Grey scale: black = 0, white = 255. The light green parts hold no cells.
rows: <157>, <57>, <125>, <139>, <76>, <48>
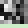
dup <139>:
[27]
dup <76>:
[27]

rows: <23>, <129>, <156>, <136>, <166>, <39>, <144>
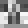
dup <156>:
[92]
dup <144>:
[150]
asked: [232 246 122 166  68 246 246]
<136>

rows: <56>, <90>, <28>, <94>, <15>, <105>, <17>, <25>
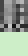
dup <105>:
[98]
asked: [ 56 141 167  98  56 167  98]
<25>
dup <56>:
[167]
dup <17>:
[43]

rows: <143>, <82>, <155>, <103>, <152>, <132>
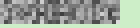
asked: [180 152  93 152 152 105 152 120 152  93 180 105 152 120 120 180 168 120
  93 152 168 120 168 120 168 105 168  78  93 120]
<155>
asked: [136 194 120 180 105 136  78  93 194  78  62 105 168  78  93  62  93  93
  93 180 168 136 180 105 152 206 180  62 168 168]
<103>
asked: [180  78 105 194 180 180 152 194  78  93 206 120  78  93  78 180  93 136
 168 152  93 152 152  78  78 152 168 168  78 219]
<132>

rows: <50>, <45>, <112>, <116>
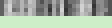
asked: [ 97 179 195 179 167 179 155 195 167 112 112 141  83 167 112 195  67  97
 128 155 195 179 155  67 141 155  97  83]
<116>
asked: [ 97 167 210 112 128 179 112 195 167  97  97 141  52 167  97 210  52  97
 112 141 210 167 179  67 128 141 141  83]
<112>

